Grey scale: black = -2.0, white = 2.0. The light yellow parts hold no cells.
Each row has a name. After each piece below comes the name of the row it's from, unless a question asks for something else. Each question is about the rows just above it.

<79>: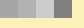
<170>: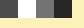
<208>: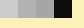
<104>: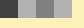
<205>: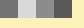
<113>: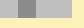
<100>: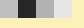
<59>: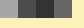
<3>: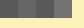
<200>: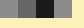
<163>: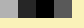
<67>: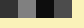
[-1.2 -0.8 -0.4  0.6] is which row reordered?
<59>
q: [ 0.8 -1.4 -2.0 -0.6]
<163>
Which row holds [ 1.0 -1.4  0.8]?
<100>
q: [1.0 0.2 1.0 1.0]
<113>
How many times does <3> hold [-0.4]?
1
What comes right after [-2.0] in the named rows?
[-0.6]
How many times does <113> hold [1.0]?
3

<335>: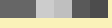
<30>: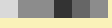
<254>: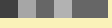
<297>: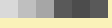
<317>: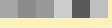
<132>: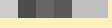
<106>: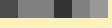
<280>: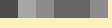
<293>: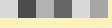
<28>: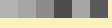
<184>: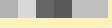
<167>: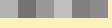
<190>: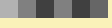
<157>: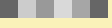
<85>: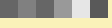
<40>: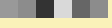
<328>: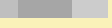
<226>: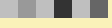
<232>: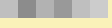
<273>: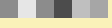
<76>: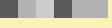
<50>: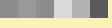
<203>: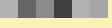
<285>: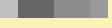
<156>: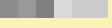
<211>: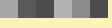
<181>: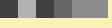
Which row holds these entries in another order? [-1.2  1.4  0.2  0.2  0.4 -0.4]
<40>
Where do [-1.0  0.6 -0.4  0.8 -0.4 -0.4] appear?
<254>
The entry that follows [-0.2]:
[0.4]
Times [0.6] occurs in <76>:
0

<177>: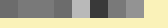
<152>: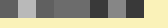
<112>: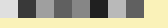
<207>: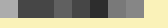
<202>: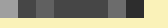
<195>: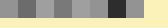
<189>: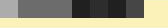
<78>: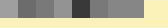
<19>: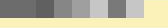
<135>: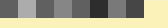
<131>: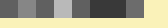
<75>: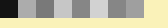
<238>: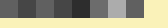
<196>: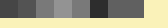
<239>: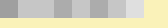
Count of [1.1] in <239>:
4
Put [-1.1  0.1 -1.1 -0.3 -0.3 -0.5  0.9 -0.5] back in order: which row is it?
<152>
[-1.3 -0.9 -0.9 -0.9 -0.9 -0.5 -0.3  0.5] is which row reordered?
<202>
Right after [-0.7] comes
[-0.1]
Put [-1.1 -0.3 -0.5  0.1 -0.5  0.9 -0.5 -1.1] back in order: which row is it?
<131>

